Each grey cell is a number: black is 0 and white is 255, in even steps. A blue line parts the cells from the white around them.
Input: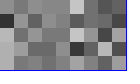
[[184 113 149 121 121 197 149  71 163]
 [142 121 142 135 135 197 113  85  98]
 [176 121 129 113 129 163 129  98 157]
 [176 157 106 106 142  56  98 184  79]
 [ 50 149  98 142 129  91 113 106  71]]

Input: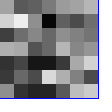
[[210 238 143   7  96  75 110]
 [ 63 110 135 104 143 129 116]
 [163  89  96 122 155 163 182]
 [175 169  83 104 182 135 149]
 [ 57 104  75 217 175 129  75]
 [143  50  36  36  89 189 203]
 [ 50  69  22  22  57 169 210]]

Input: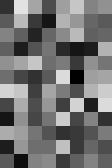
[[145 165 198 110 123  57 145 117]
 [ 49 226 165  77 159 198 131 145]
 [ 90  14 131 138  57  96 131  96]
 [172 159 117  83  49  57  83 123]
 [ 29 151 110 110 192  57 102  77]
 [ 96  29  83 117  41  21  29 179]
 [ 70 172  77 151  63 211  29 219]
 [ 21 145  70 117 204  70 131  49]
 [211 198  63 165 123  77 179 204]
 [ 90 186  57  21 179 151 102  90]
 [110  70  49  90 219   1 159 165]
 [131  96  35 102 138 186  96 102]]

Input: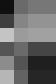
[[196 155 161 161]
 [ 62 133 147 147]
 [ 16 106 119 119]
 [ 84 106  69  69]
 [182  99  38  38]
 [140  84  31  31]]

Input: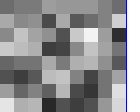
[[229 175 182  40  81  62  81 151 215]
 [201 188 175  62  68 137 195 163 116]
 [137 195 163 144  81 201 243 157  46]
 [169 137 144  74 169  88 109 130 207]
 [157 102 130  96 182  74  54 116 223]
 [109 122 122 157 151 151 151 130 109]
 [102 116 116 169 122 175 182 144  88]
 [ 81  62  88 188 195 130  68 116 163]]

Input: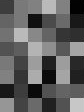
[[ 82  94 180 143  88 165]
 [129  53 172  10 165  32]
 [121  67 157  32 157  40]
 [114 186 136 100  53  47]
 [ 61 121 129 186 129   2]
 [150  67 106  32  82 199]
 [100 121  16  75 106  24]
 [ 24  61  10  82 100  94]]

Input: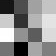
[[204  50 181 227]
 [115   0 167 127]
 [ 21  77 161 196]
 [254 146  92 219]]

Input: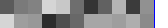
[[213 158 152  44  78 104 166 166 158 174 138]
 [ 91 122 130 213 200 110  52  97 180  59 145]]

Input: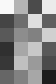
[[ 69 110 223  95]
 [ 48 167 200  89]
 [102 129 167  28]
 [ 55 192 154  75]
 [ 89 141 129 208]
 [249 180  75 235]]
